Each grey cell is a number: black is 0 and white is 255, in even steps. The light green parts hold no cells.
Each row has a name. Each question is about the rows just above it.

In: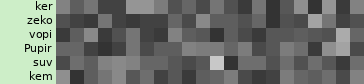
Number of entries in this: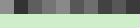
10
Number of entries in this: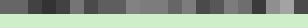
22
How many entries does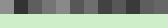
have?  12

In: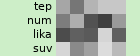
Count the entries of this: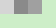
3
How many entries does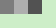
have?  3
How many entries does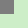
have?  1
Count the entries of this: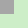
1
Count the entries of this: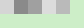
5
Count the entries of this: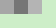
3
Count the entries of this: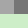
2

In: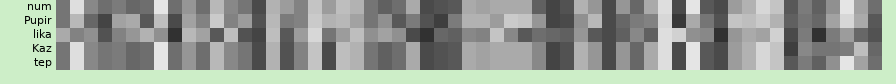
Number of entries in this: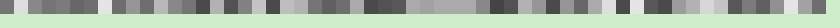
59
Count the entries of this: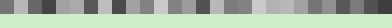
28
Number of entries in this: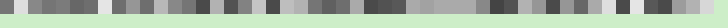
51
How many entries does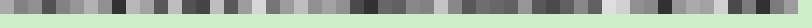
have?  57
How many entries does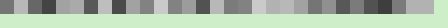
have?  31
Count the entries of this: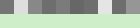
10
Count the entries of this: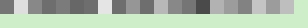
21

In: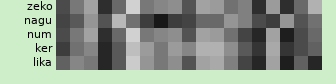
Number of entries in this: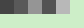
5
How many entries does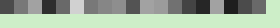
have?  19

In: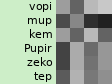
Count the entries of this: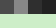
4
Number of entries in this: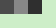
3
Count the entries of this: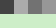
4
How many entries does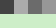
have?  4
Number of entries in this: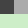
2

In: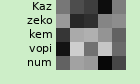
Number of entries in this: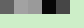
5
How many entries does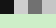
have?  4
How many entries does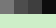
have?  4

